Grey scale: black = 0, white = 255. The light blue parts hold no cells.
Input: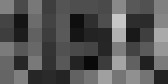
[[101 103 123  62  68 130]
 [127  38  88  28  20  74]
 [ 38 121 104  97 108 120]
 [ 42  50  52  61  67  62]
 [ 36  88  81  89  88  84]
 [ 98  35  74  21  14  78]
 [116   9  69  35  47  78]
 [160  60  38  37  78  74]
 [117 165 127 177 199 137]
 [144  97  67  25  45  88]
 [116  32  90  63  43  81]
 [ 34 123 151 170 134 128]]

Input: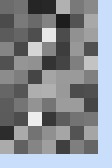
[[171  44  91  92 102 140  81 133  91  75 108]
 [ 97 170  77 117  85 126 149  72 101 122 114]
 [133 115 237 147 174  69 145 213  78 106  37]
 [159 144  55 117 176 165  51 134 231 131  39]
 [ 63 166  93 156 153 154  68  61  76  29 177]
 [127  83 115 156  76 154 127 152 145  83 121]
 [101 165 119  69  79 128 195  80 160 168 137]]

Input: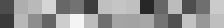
[[ 58  77]
 [184 174]
 [142 185]
 [101 213]
 [205 103]
 [244 114]
 [189  61]
 [111 192]
 [164 197]
 [163 192]
 [167  39]
 [116 102]
 [ 81 188]
 [195  78]
 [152 111]
 [191 203]]

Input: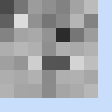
[[178 174 160 174 131  96  74]
 [165 169 149 183 164 220 117]
 [164 177 206 176 169 145 156]
 [139 138  85 143 147 118 143]
 [165 175  84 174  43 136 130]
 [171 177 212 170 118 181 163]
 [183 167 190 178 156 130 187]]

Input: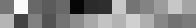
[[181 117]
 [ 66 251]
 [129 104]
 [ 83  91]
 [116 104]
 [141   6]
 [169  43]
 [195  46]
 [179 200]
 [208 116]
 [175 131]
 [135 156]
 [114 199]
 [123 164]]

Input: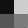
[[ 86  15]
 [124 205]]

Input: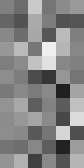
[[148 116 141 140 147 121 141 126 151 136 101 128]
 [177 110 137 151 168 137 125 138 186 109  82 108]
 [ 64 135  88 165  94 123  76 194 119 167 170 201]
 [137  93 118 138 130 137  54 225 239  86 125 117]
 [ 82  34 214  71  91  32 150 135 181 187  82 139]
 [181 157  79 219 192 164 117 128 135 127  85 153]]
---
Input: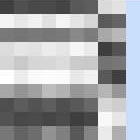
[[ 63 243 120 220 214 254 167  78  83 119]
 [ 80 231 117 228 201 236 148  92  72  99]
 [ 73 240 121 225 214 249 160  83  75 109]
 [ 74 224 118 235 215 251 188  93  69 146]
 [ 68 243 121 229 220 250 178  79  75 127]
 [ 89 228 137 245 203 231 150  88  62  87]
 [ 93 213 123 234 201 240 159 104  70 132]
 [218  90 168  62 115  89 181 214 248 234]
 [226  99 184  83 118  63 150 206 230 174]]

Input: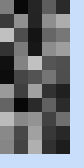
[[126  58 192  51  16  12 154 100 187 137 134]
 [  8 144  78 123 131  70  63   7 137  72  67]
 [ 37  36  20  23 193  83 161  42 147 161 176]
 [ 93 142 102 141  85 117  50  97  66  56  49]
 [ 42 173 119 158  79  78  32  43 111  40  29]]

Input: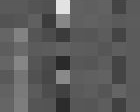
[[ 90  83 101  93 101  89  98 101]
 [ 90  86 130 106 134 117 122 125]
 [ 84  96  85  91  85  81  91  85]
 [ 81  60  76  92  74  71  77  84]
 [226 135  59  98  42 137  65  44]
 [ 97  96  87  93  88  94  90  87]
 [ 95  98  86  92  86  96  93  86]
 [ 98  95  92  86  93  98  86  93]
 [ 68  90  68  94  68  68 100  65]
 [ 91  92  91  91  91  91  90  91]]

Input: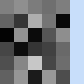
[[128 100   3  70  79  97]
 [143  53 146  13 134 150]
 [124 174  11  53 199  27]
 [111 117  85  65  70 152]
 [126   8 142 105 109  77]]

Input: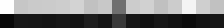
[[254   8]
 [198  23]
 [202  22]
 [203  20]
 [205  23]
 [211  19]
 [193  30]
 [200  21]
 [111  57]
 [204  23]
 [209  16]
 [192  23]
 [204  18]
 [244  12]
 [207  19]
 [193  23]]

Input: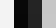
[[243 243]
 [  8   7]
 [ 36  35]
 [198 199]]

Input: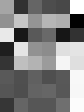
[[165 145 233  30  52  89  85  54]
 [ 49 198  23 228 191  79  78 101]
 [101 148  89 146 179  96  99  86]
 [ 77 182 105 140 155  79 102  86]
 [ 72 175  22 223 245  88  87 111]
 [255   2  50 228 223 248 247 252]]
